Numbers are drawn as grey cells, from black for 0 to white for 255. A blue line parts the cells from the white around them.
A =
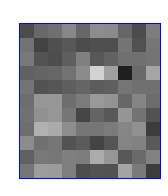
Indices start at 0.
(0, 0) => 76
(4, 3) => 94
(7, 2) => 170
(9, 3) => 127
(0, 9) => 125
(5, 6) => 147
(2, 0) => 121
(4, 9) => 112
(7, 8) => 144
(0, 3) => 135
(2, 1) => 83
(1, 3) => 87
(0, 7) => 102
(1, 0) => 114
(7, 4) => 118
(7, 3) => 141
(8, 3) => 83
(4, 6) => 95
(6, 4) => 70
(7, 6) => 123
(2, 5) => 87
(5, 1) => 150
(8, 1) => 112
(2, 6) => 98
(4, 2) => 86
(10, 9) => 60
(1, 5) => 79
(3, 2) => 102
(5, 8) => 133
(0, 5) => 141
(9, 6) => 150

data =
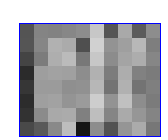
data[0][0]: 84
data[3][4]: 141
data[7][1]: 89
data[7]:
[73, 89, 137, 189, 21, 141, 82, 149, 171, 119]
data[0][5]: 199
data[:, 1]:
[132, 134, 124, 158, 155, 159, 139, 89]
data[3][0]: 43
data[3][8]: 129
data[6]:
[50, 139, 169, 171, 128, 190, 133, 170, 150, 132]
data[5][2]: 162
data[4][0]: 54
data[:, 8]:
[91, 184, 173, 129, 115, 141, 150, 171]
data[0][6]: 85
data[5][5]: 205
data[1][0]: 85
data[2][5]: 199
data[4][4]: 145
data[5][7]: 192
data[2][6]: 140
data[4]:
[54, 155, 155, 143, 145, 183, 115, 177, 115, 127]
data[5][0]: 44

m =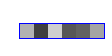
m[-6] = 178
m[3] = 87
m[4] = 98
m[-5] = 63

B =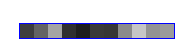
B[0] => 62
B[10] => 155
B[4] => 29
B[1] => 99

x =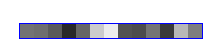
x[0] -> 115
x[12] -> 126
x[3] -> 40
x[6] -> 237

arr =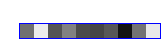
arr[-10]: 112
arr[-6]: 75
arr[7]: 19

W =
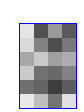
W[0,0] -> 229
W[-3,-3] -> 113
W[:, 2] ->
[154, 78, 160, 105, 61, 116]
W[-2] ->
[112, 100, 61, 93]
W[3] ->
[202, 113, 105, 130]
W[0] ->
[229, 81, 154, 90]

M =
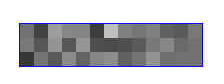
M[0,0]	113
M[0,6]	191
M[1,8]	91
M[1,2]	148
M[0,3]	134
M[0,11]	91
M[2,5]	134
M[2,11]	113
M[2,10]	111
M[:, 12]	[120, 114, 114]
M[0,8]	118
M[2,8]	115

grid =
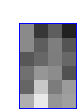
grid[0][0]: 138
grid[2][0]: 87
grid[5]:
[175, 233, 149, 159]
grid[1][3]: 84
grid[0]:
[138, 55, 94, 33]
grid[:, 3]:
[33, 84, 103, 81, 155, 159]
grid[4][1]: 200

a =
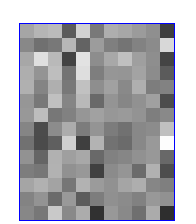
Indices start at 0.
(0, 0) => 165
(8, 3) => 207
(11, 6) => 145
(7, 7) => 113
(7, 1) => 76
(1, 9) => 139
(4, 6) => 161
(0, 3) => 91
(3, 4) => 222
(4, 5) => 142
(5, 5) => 105
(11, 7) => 165
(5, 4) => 185
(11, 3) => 118
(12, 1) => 147
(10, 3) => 145
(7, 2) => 140
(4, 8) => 175
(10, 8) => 107
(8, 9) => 153
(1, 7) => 116
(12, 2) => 107
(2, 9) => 142
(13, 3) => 137
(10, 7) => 149
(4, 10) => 130
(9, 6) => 129
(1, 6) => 127
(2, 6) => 168
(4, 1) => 132
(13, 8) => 111
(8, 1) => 75
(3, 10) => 91
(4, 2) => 175
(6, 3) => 129

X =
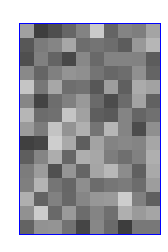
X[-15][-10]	160
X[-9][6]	89
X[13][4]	108
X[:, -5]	[202, 116, 105, 116, 87, 106, 94, 116, 163, 167, 165, 108, 151, 132, 135]
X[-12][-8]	128
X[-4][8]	108
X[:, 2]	[78, 133, 100, 128, 167, 109, 112, 195, 206, 173, 80, 117, 129, 105, 148]
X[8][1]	70
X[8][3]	169
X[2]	[79, 128, 100, 72, 136, 105, 131, 131, 130, 92]
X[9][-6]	174
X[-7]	[64, 70, 206, 169, 94, 163, 131, 136, 132, 166]
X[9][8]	129
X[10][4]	101
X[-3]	[175, 99, 129, 103, 134, 151, 154, 205, 128, 95]
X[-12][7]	109
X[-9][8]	101
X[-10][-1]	97
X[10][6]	184
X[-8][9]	143
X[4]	[197, 119, 167, 110, 114, 87, 157, 95, 171, 162]
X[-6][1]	133
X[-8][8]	76
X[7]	[155, 124, 195, 147, 176, 116, 182, 132, 76, 143]
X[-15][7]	132
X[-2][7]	175
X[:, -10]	[160, 87, 79, 137, 197, 134, 182, 155, 64, 94, 124, 127, 175, 145, 99]
